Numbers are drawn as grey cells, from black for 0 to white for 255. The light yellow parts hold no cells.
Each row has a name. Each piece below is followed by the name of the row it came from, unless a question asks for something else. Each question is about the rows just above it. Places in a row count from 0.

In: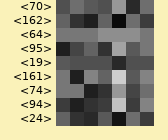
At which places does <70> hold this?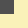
0 3
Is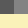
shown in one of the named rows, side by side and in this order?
yes
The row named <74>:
[119 119  31  50 151  69 110]
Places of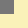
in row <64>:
0 1 2 6
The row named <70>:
[ 80 110  89  80 151  41 110]
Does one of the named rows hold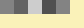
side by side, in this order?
no
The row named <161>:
[119  31 131  99 205  89 131]

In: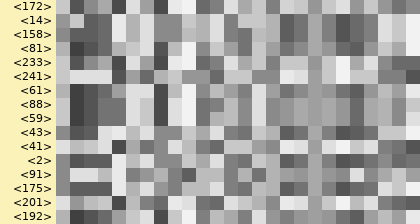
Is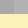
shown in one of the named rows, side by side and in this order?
yes
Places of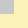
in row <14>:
1 9 13 14 24
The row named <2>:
[138  84  94  94 233 188 223 138 138 200 169 223 127 115 200 179  94 115
 169 127  84  94 115 138 106 115]
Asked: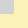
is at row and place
<172>, 16

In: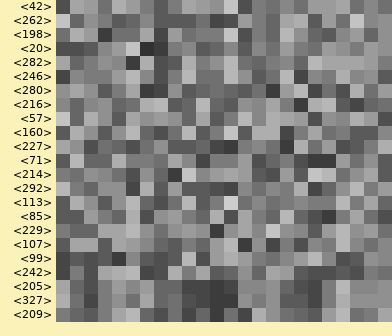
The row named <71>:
[ 90 183 102 102 174 123 123 112 165 135  70 123 123 155  79 102 123  79
  60  60 155 112 144  90]
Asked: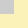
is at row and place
<113>, 12
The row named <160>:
[ 90 174 144  90 144 183 102  79 112 183  90 123 195  90 174 174  70 123
 165 112 123  90  90 135]
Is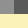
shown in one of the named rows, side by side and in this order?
yes
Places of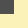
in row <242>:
2 7 18 19 21

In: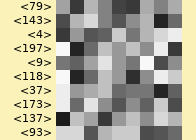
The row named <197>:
[248  36 106 192 152 192 141 237  57]
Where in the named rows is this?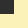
<118>, 5
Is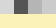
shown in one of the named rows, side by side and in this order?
yes

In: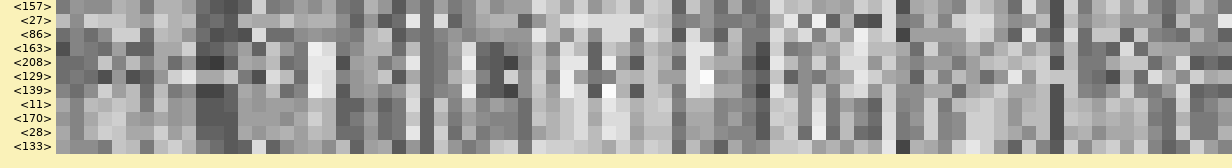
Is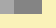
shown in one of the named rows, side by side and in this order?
no
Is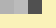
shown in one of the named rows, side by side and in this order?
yes

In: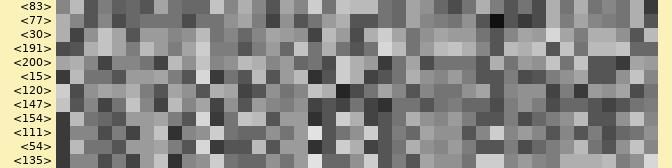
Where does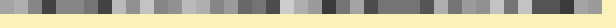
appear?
<200>
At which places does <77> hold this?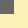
5 24
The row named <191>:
[ 76  85 175 195 164 125 186 155 125 164 205 125 125  85 125 155 104 195
 116 175 116  85 116 215 186 116 155 186 195 175 134  85 186 175 195  85
 195 116 186 186 195 104 104]
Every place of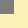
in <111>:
4 24 38
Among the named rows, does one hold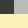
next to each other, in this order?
yes
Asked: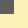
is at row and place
<83>, 4

